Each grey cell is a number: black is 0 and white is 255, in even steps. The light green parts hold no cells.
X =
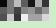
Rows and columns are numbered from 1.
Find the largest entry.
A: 238
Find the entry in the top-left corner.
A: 10
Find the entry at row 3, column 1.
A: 80
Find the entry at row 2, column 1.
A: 93
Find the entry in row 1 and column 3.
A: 188
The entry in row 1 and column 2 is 120

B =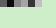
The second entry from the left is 11
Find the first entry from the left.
95
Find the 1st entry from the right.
193

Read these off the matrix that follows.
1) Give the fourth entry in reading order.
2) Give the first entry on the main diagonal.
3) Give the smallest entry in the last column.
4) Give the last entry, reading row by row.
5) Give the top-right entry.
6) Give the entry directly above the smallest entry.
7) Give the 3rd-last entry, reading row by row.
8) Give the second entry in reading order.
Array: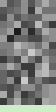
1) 142
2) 157
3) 59
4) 157
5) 128
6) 170
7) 59
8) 86

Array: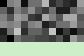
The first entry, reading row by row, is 0
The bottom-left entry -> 44
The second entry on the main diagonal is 44
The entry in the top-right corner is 156
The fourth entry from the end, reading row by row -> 85
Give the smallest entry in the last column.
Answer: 58
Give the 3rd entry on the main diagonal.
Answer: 156
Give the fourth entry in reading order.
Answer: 15
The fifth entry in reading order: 112
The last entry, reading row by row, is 112
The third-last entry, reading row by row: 30

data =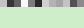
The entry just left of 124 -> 249
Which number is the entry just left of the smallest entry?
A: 124

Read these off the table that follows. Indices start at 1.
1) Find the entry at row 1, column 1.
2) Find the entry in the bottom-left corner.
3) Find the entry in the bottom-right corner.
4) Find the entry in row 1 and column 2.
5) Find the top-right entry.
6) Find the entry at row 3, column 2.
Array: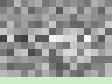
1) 102
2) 184
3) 184
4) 117
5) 132
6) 145

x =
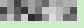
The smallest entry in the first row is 67
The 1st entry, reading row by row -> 176
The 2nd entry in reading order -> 148
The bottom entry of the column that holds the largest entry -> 220
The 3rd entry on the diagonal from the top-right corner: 189
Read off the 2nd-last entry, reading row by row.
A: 106
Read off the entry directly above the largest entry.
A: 204
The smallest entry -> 43
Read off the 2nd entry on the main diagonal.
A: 148
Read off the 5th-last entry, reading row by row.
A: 148

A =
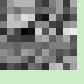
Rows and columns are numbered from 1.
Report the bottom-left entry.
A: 44
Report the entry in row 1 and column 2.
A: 156
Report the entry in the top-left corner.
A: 85
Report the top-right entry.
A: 168
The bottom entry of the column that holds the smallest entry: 44
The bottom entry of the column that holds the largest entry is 156
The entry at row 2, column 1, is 98
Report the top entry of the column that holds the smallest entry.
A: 180
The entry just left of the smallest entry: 69
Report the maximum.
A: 236
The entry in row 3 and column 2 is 193
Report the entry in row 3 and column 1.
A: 69
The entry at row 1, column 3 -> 180
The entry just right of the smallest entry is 18
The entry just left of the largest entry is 221
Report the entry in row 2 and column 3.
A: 112

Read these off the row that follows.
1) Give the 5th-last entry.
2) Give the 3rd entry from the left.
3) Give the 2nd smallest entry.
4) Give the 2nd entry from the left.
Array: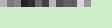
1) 81
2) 135
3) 49
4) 121

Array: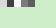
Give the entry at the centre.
248
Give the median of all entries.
123

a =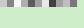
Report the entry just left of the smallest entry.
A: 232
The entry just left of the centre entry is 92
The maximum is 246

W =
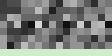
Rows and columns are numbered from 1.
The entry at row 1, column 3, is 77
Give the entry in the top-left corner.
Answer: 61
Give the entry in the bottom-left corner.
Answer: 160
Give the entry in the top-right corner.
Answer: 118
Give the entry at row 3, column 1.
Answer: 77
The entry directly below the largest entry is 118
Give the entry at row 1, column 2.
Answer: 77
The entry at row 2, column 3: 61
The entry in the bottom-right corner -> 134
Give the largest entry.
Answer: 217
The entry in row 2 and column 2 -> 61
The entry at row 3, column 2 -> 175
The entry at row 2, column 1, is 61
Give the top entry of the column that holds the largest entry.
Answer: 134
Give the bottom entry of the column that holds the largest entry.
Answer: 160
